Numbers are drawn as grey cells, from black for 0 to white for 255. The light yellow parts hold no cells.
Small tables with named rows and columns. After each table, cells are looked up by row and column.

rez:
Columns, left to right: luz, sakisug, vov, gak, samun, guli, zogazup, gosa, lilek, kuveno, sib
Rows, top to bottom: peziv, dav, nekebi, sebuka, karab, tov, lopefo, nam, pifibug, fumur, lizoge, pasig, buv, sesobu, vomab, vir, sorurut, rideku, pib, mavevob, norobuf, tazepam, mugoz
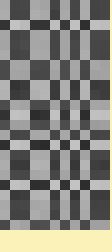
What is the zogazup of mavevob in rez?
176
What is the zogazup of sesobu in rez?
168
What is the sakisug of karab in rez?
70
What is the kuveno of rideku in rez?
69
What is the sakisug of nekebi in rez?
194
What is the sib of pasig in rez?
191
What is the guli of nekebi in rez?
190
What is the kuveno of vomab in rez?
188
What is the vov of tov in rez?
70
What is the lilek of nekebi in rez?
47
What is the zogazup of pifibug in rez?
175
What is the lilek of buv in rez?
75
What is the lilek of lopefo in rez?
72
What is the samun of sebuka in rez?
169

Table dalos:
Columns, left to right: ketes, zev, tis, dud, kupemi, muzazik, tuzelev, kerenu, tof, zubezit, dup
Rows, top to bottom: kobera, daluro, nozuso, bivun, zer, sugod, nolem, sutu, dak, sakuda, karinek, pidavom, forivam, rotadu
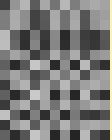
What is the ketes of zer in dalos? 189
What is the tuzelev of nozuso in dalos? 113
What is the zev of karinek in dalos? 148
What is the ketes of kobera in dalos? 63
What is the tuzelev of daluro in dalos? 112
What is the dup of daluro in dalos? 159

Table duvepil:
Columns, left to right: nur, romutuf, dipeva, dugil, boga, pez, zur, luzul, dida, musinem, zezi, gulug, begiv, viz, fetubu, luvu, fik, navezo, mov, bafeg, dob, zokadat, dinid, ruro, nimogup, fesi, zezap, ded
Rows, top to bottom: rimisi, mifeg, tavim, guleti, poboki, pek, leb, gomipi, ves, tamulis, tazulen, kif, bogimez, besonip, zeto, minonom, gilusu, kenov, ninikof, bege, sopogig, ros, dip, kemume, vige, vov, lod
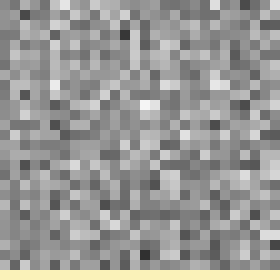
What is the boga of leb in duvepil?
133
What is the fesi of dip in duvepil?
188
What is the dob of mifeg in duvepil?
112
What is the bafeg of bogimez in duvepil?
158
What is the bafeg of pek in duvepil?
169
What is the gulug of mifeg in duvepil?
164
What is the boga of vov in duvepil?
167
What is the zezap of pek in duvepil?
115
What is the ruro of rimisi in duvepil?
145
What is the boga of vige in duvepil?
149
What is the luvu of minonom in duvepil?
122
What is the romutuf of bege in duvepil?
126
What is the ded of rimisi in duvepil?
222
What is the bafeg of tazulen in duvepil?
143
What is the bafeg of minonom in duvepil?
109

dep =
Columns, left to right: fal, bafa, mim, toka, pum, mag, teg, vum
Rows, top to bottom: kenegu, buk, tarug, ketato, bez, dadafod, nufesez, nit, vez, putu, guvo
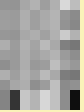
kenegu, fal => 149
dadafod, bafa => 154
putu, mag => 193
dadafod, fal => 157
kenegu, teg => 217
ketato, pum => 161
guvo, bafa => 52
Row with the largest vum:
kenegu

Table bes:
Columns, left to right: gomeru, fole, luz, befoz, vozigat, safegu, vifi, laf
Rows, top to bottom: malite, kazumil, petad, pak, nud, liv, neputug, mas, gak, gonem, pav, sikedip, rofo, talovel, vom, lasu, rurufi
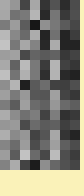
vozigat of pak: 36
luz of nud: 167
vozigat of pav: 97
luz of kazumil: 121
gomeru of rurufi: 130
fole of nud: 120
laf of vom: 76
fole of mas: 116
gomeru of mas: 191
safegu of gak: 65
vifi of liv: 56
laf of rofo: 74
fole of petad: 156
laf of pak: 61

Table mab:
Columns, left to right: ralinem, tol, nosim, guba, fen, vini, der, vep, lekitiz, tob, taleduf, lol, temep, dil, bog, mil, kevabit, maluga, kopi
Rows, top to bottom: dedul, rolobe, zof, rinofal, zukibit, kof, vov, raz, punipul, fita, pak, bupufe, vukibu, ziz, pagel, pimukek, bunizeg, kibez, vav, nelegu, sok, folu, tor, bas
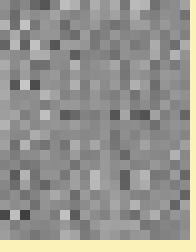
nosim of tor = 140
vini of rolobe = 162
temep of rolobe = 135
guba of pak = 140
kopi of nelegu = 100
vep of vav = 159
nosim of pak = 147
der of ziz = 139
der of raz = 132
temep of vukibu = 140
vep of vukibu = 156
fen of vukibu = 146
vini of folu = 124

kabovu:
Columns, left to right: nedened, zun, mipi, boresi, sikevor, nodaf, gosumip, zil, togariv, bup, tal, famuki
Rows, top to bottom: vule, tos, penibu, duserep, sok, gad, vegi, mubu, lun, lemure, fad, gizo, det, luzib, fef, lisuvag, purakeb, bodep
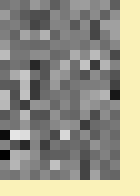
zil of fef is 108
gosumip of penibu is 130
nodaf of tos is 138
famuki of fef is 118
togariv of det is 58
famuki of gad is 73
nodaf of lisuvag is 95
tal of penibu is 160
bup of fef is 146
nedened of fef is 132
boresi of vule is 152
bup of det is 107
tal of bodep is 106
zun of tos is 113
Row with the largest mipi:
luzib

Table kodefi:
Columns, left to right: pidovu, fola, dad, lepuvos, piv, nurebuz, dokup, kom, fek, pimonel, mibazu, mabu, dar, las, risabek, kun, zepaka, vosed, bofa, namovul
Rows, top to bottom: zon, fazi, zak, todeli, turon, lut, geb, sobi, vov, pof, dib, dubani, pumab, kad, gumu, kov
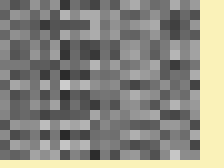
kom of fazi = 139
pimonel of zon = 68
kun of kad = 140
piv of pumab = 188
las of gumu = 76
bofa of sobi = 108
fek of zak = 84
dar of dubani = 127
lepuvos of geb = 91
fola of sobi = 77
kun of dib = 85
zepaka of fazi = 116
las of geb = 122
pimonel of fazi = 171
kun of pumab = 93
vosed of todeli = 72
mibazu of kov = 123

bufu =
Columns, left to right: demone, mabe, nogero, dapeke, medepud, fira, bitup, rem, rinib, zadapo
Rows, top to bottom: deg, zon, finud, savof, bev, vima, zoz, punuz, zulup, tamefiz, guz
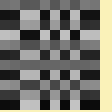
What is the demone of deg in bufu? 113
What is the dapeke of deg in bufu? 89
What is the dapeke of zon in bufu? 185
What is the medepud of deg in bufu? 121
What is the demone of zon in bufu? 18
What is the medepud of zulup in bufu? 139
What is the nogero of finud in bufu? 158
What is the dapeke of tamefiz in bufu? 151
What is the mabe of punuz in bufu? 27
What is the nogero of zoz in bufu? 100
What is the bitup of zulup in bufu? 141
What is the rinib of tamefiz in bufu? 48
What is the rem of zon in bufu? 187
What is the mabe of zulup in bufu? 138
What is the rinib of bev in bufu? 121
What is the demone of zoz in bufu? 111

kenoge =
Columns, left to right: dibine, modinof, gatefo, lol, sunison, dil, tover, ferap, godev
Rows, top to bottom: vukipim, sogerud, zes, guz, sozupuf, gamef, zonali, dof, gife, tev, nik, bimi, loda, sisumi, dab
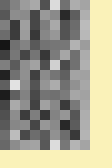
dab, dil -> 220
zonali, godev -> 176
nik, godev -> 167
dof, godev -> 161
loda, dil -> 138
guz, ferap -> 113
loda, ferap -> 92
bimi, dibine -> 80
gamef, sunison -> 55
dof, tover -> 96
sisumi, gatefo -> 73
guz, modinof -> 60
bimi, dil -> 131
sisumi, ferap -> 57
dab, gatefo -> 159
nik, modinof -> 170
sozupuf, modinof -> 113

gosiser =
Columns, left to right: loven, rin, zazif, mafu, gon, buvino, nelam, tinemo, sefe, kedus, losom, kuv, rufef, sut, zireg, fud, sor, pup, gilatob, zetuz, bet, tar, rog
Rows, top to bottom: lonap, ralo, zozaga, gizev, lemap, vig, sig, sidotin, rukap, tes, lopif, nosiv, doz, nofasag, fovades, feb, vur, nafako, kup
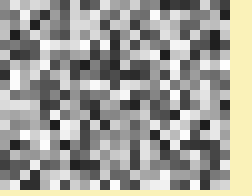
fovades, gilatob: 58
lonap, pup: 59
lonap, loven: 152
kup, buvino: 243
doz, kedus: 215
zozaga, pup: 177
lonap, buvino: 128
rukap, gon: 83
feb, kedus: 210
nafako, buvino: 210
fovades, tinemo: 133
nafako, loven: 118
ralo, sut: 116
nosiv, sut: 173

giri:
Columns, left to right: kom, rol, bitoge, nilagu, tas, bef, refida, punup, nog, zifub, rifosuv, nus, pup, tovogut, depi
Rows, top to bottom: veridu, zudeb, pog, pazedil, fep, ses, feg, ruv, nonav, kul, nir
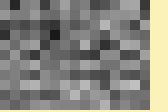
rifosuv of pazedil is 88
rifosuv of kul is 145
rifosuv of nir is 176
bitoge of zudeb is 125
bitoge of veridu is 125
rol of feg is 127
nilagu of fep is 158
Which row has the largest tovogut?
nonav

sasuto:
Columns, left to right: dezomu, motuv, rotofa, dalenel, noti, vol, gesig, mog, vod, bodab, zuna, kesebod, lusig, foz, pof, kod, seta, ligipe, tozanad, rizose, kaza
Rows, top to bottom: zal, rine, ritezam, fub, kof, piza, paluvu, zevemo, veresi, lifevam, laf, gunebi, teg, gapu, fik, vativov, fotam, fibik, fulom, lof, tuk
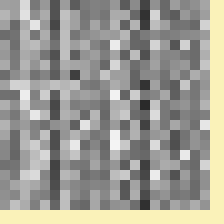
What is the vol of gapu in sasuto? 79
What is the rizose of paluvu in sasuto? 109
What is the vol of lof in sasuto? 87
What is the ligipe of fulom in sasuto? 121
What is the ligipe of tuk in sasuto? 165
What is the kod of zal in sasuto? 145
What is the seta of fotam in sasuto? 171
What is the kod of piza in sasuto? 155
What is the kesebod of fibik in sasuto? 189
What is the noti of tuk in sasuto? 183
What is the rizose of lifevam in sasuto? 119
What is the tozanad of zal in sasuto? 133
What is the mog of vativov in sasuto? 196
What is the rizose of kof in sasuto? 107
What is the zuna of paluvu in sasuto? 104

